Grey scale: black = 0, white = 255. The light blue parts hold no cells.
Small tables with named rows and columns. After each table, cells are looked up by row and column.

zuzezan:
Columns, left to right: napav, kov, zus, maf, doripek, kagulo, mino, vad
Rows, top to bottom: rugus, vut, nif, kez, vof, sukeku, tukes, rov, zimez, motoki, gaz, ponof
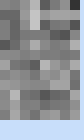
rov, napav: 133
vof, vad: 175
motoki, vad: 165
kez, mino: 84
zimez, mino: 163
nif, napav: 125
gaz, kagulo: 119
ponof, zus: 133
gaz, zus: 126
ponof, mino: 127
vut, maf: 196
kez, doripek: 123
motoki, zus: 117
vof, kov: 107
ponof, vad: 155
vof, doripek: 137

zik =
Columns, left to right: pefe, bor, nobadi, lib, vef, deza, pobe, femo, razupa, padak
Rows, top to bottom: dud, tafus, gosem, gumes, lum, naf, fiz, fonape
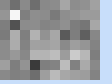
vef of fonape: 158
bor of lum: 172
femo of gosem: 125
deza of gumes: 167
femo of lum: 158
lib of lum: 161

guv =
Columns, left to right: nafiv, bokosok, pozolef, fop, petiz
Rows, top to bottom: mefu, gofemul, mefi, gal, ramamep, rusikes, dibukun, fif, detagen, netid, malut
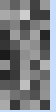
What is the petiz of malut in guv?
61
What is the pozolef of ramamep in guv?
155
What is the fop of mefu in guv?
65
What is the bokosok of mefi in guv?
129
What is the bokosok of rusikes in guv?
61
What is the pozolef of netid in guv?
102
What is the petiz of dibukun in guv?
179
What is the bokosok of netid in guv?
114
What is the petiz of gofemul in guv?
58
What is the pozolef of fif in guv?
159
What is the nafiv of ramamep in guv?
53
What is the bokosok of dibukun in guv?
60
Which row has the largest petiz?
dibukun

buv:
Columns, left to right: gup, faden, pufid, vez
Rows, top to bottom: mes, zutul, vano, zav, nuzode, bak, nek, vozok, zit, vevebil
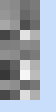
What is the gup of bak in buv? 144
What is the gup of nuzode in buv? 126
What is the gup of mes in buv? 144
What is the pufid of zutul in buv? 104
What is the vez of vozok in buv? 187
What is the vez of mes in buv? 122
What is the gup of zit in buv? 150
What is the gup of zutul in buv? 150
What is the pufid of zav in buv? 226

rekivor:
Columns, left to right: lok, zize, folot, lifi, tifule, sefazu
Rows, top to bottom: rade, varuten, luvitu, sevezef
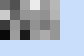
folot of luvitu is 91
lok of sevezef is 8
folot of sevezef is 25
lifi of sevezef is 154
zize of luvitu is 150
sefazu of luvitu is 150
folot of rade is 162
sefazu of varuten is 180
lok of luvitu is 58
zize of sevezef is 157
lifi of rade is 235
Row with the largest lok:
varuten

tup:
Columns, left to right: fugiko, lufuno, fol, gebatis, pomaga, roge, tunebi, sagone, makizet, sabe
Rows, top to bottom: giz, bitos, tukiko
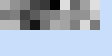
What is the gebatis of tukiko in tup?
20
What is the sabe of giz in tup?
223
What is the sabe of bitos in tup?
197
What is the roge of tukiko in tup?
171
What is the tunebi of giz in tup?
222
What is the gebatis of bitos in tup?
92
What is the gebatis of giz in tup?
69
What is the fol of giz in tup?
126
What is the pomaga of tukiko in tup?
115
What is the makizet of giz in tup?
161
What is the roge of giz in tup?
2
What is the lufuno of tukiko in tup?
184
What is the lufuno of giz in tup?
146
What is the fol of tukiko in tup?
81
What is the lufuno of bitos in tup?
127
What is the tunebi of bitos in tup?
161
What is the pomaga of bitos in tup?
121
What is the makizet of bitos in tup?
147
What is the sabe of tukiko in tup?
122

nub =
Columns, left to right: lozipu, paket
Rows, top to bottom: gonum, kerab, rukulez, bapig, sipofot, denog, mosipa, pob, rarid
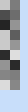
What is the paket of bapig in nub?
94
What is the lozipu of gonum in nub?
200
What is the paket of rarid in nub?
135
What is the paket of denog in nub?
222
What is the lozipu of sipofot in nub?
202
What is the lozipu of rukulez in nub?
36
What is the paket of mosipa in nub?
42

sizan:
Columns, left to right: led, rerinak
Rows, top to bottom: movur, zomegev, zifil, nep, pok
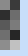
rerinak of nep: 38
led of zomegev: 46
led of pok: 141
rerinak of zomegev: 109
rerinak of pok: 193
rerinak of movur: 58
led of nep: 111
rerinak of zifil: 123
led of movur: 138
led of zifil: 89

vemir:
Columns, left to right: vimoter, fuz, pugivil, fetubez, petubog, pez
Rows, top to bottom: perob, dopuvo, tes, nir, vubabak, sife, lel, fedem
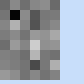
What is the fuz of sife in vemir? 124
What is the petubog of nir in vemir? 147
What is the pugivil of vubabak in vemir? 133
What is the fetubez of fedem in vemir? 135
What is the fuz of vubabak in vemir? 154
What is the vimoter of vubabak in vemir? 110
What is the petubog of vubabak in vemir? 144
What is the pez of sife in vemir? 113
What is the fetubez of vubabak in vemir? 205
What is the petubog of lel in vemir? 120
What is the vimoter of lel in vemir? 132
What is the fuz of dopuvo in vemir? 5
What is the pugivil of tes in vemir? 132
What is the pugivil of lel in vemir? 116
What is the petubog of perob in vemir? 141
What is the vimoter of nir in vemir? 124
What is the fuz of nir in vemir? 138
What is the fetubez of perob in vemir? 135
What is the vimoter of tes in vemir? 133
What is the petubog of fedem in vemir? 115

